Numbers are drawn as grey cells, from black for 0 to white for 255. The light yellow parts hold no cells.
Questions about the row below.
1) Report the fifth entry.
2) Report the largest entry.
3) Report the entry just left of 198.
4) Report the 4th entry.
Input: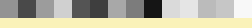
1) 84
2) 248
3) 187
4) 208

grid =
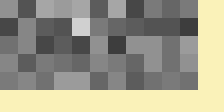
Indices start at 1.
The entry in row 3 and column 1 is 113
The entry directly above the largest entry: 166
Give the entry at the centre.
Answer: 145
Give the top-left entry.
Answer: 145
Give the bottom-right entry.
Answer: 113
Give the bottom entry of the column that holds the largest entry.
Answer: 155
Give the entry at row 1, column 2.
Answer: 83
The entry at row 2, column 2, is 134
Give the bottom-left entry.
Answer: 122
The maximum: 208
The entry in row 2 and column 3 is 92
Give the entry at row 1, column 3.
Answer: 166
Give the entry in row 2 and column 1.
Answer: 71
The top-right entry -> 122

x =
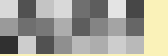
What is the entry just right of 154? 111
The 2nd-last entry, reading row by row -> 205
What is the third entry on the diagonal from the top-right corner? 173
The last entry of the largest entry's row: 71
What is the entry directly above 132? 93
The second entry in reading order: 81
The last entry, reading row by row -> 185

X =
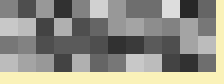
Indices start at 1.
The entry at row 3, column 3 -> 78
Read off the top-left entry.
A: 130
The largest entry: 221
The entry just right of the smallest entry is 101
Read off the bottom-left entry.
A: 188
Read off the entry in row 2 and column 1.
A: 200
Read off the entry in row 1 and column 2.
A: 78
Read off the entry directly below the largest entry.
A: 130
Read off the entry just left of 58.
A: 49
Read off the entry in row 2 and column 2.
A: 188
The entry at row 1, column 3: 152

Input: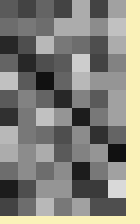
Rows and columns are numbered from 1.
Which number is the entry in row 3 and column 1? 39
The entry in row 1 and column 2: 67
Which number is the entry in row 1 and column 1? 90
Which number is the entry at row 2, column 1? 109
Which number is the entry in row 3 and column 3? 184
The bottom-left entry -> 67
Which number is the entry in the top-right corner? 161
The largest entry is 217
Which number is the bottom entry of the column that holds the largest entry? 78
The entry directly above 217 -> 161
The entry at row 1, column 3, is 100
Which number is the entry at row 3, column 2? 78
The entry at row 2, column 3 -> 109

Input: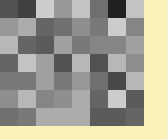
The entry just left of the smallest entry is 112
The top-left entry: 82
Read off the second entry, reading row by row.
64
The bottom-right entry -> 101
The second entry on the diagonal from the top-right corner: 204
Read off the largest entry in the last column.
195
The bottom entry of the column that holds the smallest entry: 91
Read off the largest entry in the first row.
204
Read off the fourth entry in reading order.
151
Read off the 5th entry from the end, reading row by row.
172
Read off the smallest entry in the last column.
91

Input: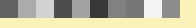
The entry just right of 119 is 244
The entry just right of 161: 56

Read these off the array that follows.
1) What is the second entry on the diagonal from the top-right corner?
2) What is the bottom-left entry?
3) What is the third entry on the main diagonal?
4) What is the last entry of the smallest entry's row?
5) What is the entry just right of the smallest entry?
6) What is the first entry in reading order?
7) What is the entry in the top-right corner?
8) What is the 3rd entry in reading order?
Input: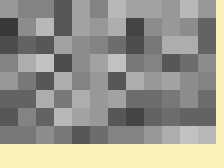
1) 140
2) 120
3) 87
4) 99
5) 140
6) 152
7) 152
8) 131

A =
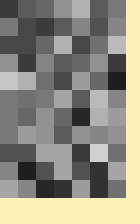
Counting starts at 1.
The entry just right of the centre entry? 91
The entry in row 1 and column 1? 59
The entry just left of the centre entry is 121
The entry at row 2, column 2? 71
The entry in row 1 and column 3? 103
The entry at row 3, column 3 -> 103
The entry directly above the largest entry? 133
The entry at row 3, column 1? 71
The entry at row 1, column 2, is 91
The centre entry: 165
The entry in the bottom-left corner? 165
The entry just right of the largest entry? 112
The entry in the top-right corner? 121
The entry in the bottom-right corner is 112
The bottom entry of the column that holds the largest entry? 50
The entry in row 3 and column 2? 71
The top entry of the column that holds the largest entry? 91
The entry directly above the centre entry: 71

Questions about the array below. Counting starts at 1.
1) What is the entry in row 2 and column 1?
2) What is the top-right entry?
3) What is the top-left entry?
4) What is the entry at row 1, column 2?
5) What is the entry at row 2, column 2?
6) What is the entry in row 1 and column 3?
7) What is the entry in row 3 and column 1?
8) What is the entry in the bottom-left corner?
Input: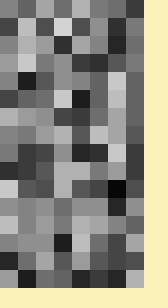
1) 69
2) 59
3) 131
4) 99
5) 189
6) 165
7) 131
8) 155

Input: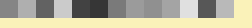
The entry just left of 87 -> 224
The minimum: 54
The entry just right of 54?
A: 122

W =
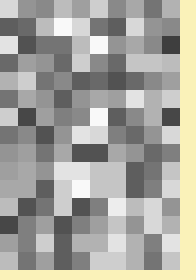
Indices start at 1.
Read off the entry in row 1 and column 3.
137
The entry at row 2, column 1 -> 94
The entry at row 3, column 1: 227
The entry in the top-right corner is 178
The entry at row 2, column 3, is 188
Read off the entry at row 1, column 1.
216
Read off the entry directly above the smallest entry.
137
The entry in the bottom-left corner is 188
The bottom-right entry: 197
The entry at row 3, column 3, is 116
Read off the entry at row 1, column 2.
148

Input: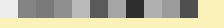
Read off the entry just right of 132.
122
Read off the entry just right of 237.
132
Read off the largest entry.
237
